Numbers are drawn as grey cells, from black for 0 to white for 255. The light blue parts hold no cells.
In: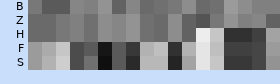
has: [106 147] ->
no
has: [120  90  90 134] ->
yes
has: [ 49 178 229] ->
yes
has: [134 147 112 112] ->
no
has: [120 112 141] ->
no

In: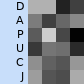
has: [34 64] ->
yes
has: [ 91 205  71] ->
yes
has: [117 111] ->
yes
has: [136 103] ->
no
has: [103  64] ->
no

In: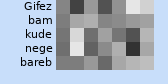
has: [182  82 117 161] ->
no
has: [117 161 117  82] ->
no
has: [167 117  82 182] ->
no
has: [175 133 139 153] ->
yes
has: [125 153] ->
yes
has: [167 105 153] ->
no
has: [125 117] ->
no

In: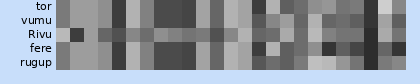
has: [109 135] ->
no
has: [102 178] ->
yes
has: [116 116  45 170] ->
yes
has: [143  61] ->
yes
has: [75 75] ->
yes
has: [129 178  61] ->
no
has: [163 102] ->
yes

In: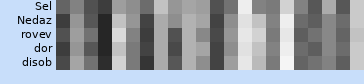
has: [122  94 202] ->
no
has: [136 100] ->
yes

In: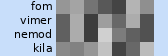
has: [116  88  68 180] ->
yes
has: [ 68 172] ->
no
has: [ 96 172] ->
yes

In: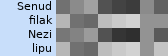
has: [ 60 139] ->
yes
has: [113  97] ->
no
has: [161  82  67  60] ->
yes
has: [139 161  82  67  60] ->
yes
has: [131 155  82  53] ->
yes
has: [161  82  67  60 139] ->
yes
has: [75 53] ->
no

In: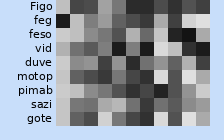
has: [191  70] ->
yes
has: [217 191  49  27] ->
yes
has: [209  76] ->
no
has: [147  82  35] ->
no
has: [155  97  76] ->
yes
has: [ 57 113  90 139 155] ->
yes
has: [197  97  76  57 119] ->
yes

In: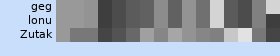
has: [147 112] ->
yes
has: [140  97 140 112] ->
no
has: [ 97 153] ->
no
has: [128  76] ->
no
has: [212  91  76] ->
yes
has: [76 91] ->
yes
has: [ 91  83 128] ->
no

